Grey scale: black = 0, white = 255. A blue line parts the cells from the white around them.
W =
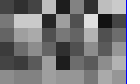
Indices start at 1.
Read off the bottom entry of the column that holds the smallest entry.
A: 170
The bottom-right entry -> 150
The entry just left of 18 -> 223
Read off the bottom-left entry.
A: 141
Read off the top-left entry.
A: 68
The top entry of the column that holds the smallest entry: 190
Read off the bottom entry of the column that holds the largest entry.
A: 120
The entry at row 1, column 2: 48
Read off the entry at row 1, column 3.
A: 68
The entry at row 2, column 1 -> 120
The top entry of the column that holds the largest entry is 48
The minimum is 18
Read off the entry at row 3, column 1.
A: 100

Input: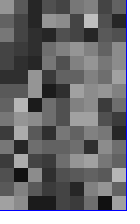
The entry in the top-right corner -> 98
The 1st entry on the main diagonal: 149
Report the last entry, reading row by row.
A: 161
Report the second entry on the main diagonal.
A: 68
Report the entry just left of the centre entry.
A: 110
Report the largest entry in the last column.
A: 182
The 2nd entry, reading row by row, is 89
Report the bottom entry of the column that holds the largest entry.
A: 110
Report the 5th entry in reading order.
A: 68
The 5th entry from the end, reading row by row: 68
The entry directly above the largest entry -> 129
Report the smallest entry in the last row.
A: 17
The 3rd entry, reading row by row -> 38
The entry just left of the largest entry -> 68
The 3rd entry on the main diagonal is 47
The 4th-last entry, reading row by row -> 59
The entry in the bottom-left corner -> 161
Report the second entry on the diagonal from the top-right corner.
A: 80
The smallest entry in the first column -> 47
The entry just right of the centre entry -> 129
